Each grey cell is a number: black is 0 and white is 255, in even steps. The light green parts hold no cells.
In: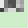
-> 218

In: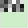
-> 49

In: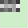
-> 97

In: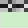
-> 182

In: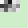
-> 199

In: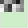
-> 218

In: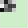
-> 101
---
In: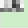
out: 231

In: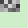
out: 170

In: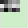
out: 150

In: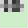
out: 223

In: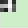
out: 45

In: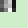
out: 19

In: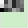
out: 126

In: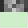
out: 73

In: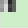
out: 95
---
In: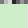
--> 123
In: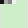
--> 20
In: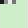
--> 26
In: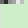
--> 106
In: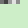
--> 113
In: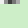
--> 239
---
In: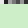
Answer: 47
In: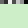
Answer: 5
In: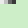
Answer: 57
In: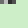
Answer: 79
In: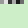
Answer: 108
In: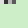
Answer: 90
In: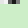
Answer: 122
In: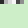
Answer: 143
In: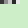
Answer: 233
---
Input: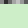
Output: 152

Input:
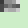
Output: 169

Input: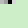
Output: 2

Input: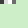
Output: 254

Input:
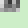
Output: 140

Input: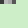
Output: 171

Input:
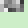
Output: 141

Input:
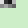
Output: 126
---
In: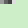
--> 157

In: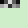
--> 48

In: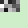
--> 46

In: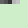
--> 97

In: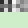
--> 69

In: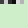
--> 62

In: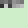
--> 91

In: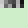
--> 56

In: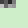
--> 92
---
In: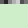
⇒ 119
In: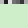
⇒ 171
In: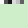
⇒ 97
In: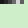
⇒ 94
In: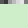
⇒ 125
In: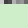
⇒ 107
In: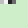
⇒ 106
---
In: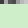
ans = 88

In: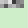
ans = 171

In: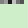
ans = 27

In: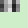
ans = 224

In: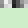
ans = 226

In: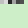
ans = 40
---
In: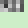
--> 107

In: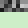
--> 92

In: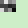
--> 92

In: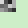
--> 130

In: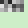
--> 119

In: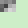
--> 171
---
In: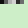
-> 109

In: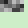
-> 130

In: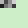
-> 59

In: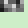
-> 110

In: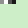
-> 25

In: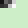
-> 250

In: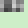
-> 149
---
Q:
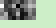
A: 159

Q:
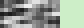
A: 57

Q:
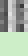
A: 114

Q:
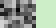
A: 116

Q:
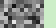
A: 76
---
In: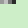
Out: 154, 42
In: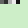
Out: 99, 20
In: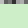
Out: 189, 105
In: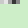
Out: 202, 133
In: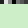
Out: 31, 57
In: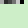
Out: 169, 2
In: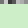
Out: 115, 144
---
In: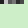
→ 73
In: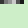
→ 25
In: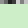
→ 195
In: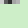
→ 180
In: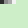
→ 242
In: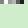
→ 31
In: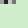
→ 119
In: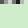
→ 183
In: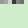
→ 113
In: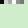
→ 119
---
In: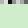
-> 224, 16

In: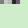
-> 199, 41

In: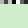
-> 255, 10

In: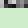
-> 208, 20

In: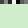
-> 241, 9

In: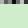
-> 193, 11
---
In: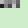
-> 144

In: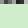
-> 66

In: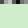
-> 168

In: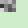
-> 160

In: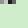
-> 201

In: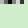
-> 100

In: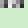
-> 84
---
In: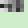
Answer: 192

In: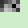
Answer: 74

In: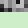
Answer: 179

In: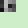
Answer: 187

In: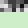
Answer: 139

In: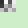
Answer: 249
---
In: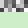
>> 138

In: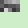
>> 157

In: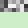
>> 188

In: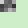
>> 93

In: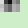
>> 16

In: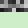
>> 54

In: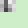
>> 239

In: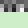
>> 107

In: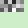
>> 208
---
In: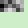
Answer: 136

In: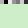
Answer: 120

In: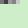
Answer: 156

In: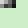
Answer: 167

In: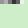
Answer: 53

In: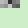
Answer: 46
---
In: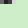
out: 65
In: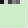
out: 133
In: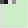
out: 226
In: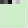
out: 217
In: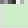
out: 243
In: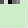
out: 110
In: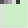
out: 222
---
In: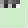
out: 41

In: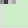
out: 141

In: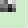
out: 75

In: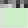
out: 162

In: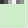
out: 177

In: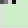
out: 81

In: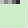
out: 134

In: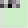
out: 149
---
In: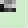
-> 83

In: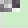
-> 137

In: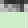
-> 158

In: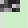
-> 145

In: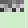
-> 194

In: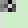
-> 21
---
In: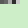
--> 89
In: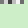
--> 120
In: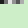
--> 28
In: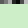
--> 91
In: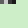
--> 95
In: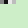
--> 135
